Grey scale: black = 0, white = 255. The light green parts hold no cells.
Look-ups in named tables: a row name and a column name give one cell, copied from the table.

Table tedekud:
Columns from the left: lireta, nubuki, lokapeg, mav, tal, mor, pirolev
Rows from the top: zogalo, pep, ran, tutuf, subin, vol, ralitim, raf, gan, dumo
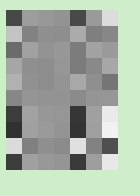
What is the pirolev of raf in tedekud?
241
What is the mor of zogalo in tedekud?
154
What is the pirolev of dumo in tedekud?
232
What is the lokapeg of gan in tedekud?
143
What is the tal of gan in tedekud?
224
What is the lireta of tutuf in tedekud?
166
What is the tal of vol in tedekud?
139
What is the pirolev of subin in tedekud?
117
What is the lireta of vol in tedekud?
135
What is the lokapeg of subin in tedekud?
141
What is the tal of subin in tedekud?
168
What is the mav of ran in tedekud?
151
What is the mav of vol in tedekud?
147
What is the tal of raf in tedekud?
52
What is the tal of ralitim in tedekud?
54
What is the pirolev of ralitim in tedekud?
234

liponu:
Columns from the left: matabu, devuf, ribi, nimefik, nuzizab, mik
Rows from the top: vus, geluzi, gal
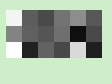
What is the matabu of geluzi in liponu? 131
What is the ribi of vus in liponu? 74
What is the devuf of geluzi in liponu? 96
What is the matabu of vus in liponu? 244
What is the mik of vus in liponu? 87
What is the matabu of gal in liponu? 254
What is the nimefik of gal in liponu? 72
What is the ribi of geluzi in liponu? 85
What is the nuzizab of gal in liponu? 217
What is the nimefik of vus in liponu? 115
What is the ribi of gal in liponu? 98
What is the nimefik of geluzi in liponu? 111
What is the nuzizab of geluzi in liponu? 15
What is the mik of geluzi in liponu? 73
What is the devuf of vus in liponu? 93
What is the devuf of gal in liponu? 33
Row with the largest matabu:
gal

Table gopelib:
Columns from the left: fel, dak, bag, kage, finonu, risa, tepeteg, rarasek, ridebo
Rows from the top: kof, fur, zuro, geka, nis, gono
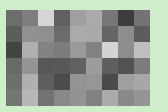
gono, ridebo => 149
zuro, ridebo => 191
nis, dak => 176
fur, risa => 169
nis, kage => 76
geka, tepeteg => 95
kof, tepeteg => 119
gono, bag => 115
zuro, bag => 131
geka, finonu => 97
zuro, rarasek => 141
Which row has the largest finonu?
fur

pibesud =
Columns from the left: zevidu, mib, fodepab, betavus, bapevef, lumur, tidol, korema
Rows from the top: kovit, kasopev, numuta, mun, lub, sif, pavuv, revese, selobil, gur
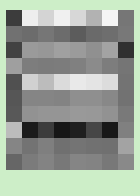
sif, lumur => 143
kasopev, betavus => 108
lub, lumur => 228
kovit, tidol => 245
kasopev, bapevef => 92
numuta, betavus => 160
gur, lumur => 131
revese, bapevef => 31
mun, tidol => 125
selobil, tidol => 112
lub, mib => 209
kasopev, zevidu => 113
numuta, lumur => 144
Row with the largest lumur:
lub

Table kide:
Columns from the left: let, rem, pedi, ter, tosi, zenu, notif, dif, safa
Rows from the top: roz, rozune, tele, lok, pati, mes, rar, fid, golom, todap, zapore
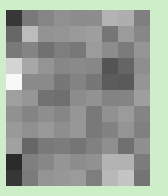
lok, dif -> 101
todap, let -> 43
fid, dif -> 148
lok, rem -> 167
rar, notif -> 145
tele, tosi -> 120
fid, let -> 153
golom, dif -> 112
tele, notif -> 140
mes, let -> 159
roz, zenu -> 141
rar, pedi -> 142
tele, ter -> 126
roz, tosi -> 140
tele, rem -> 132
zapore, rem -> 123
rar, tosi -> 150

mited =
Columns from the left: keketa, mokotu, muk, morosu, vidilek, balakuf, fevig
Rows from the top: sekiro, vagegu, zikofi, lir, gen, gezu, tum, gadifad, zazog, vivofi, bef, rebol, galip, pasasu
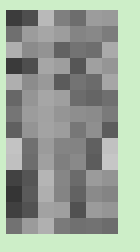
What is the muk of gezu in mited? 166
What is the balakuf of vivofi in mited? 92
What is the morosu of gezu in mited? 159
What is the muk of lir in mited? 166
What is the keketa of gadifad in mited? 96
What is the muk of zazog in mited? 155
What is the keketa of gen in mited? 175
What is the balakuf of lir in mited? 160
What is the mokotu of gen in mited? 140
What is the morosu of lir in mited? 158
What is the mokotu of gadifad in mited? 148
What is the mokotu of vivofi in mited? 109
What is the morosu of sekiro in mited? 127
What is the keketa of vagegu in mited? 111
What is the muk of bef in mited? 181

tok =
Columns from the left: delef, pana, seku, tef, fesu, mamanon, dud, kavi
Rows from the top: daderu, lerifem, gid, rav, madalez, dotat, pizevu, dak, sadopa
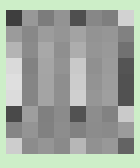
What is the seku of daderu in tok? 124
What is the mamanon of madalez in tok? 147
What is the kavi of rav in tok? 84
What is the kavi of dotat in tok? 81
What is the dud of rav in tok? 155
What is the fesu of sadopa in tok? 183
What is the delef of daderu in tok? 62
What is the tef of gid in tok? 143
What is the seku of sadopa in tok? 149
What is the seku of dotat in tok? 164
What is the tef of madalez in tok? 142
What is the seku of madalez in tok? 164
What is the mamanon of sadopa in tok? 145

